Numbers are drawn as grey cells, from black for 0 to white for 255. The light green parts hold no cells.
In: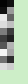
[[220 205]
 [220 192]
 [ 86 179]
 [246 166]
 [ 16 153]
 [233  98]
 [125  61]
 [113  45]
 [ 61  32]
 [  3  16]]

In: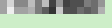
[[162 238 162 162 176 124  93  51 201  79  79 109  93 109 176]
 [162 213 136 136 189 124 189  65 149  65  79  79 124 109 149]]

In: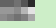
[[152 152 139 181 226]
 [139 127 113 127 166]
 [ 99  99 113  85  41]]

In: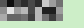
[[143 227 157 184  73 184  31  31 157]
 [170 101 101 113  61 184 113  61 128]
 [ 86  15  73  45  73  45 200 157 113]]

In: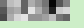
[[116 189 202 100 173 147 116   5  87 132]
 [ 74 173 214 226 147 147 160 189 116 100]
 [ 87 160 173 100 226 173 132  32 202 214]]

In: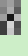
[[ 62 211  78]
 [ 62 199  90]
 [128 171  90]
 [143 159 116]
 [159  24 186]]

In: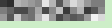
[[125 100  73  73 112 167  73 137 192  58 137 180  58  87 137]
 [153  87 204 125 112 180 229 153  73 112  87 100 153 241 217]
 [ 58  45 180 167 153 137 229 180  87 167 217 192 153 125 125]]

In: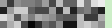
[[220 189  85 173 127 173 157 143  98  85  85 189  59  59 173]
 [111 173 205  72   7  46 111  85 143  20  20 189 205 173 143]
 [ 32 157 205 205  98  72  72 157  46 189  32 111 127  72  32]
 [157  59 143 127 127 111 157  72 189  98  98 220 127 220 236]]
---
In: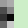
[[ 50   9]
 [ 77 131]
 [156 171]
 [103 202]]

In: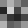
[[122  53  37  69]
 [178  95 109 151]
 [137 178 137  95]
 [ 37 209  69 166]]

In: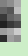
[[ 33  57  73]
 [ 99  86 188]
 [ 57  99 115]
 [129 142 172]
 [ 45 158 142]
 [158 172 204]]

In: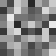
[[144  71 202 171  40 171 132 202]
 [ 71 102 171 117  87 102 144 216]
 [ 56 132 216 144  87 102 216 171]
 [158 158 102 158 187 158 202 117]
 [ 87 171 187 132  71 117  87 158]
 [ 56 187 216  56  87  56 202  56]
 [132 202  40 144 202 144  71 232]
 [117 232 117 117 102 117 132  71]]

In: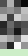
[[136  38 249 148]
 [191  65 207 177]
 [ 53  93  23  93]
 [ 38 106  65  80]
 [136 148 122 191]
 [191 164 122 222]
 [ 80 177  53   9]]

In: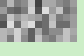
[[156 109  96 124 209  82 221 156 195 109 140]
 [182 124 209 140  96 195 140 124 168 195 156]
 [182 168 209 156  96 168 109 140 140 195 168]
 [124 182 124 140 195  66 168 168 140 124 156]
 [109 195 156 182 168 156 109 182 124 140 156]
 [ 82 221 109 195 221  96 109 195 109 109 156]]
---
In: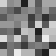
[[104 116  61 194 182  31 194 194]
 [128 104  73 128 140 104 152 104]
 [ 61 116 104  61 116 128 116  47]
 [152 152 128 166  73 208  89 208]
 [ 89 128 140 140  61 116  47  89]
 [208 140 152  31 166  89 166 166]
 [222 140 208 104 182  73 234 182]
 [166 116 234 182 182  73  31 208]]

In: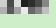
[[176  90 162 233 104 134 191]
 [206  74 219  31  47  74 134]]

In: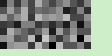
[[ 57  71  29 129 129  57  85  45  85  29 129  16 113]
 [ 29 129  57 129  71 173 113  71 113 144  85  57 129]
 [144 158  85 100 185  29 199 113  57 113 173   1 185]
 [ 85 158 100 173  71 113 100 113 144  29  57 129  45]
 [ 45 173 129 100  71 100 158  29 158  85 144  85  85]
 [158 100 144 173  57 185 144 158 144 185  71  71 144]
 [ 16 144 158 158  57 185 113   1 185  85  85 129  45]]

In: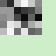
[[154 154  26  56  71 126]
 [139 154  71  11  99  11]
 [186 246 113 230  99 113]
 [ 99  41 200 246 200 139]
 [126 230 214  84 170 200]]

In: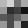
[[153  47  61  18]
 [ 88  75 101 138]
 [184 211 113 169]
 [153  75 169  33]]

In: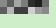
[[ 93 180  61  61 207 153 137]
 [137  93 165 124  46  31 108]]

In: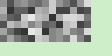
[[164 108  68  53 232 217  53 134 148 189 134 120 217]
 [148  96  82 204 232 189 177  53 177 217 217 204 120]
 [177  53  96  96  53 177 164 204  68  68 164  68  82]
 [108 164 120  96  68 204 189 134 148 120 217 134  82]
 [148  82 134 148 120 108 134 204 148 120  82 148 217]
 [ 82 189 164 189 134 164  96 108  53 189 204  68  96]]

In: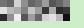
[[225 184 171 129 196 157  55 171  43  55]
 [115 101 209 144 101 115 157  85 101 129]
 [ 43 144 239  85 157 101 209 225 184  16]]

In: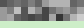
[[154 166 100  84  70  84  70 166  54 114 179 204]
 [ 84 100 114 100 126 100 154 179 179 179 100 114]
 [154 126 191  84 179 139  70 114 139 154 126 166]]
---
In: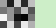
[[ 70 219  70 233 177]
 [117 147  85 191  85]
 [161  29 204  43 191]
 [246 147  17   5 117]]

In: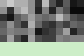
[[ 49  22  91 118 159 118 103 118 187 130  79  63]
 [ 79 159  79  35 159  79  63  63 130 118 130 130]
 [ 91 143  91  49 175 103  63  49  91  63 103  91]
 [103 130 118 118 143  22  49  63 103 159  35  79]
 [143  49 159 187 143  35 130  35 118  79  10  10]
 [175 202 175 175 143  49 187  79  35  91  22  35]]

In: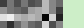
[[ 62 118  78 118  78  91 185 134 106]
 [106  48 106 146 106  91 211  78 134]
 [146 118 106  91 158 170 185 134  62]
 [224 238 185 170 185 170   6 211  33]]

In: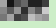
[[118 163  62  78 190 163 148]
 [134  90 148  46 134  90 202]
 [163  21  78 103  33  33  62]]

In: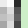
[[166 220  71]
 [180 220  85]
 [192 205  97]
 [236 251  42]]

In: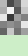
[[100 199 114 159]
 [129 144 129 231]
 [171 243  87 199]
 [183  73 114 215]
 [231  58 159 129]]

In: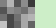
[[ 84 140 128 112 155]
 [112  71 112 168 180]
 [128 180  84 140  57]
 [194  71 100 168 100]]
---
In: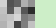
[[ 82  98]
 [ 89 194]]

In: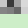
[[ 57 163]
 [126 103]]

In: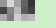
[[215 162]
 [135 184]]

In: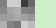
[[206 206]
 [165 174]]

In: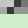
[[200  59]
 [ 56 150]]

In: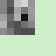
[[ 93 195]
 [ 74 165]]

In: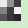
[[145  62]
 [ 61 244]]
